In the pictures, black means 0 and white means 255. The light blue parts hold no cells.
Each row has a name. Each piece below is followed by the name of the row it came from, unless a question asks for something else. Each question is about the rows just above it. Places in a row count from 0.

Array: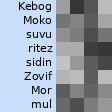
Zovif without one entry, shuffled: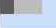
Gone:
[179]
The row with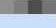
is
suvu
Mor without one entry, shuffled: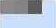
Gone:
[99]

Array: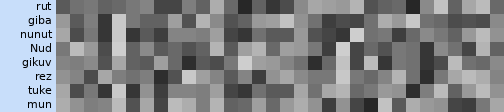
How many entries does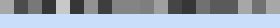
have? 20
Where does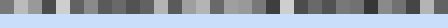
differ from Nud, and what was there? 21, [69]
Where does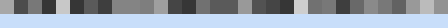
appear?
nunut
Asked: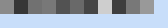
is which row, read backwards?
Nud

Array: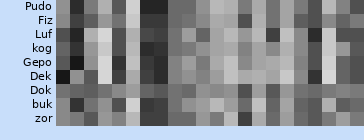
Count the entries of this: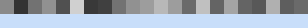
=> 22
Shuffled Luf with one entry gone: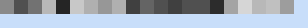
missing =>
[72]
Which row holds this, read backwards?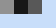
Gepo
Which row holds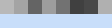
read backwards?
Luf
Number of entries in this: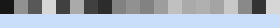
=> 20
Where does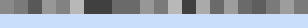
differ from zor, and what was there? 18, [88]

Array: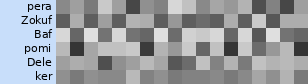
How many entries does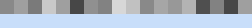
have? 18
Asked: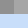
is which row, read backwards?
ker

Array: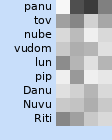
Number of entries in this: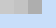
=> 3
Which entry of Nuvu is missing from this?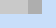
[195]
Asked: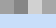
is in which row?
tov
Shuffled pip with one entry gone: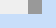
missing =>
[231]
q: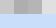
vudom
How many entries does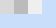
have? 3

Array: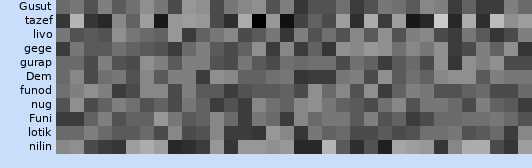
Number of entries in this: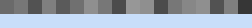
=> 18
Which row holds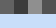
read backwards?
funod
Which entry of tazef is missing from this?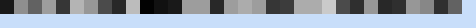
[67]
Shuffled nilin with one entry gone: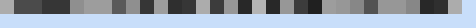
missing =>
[165]

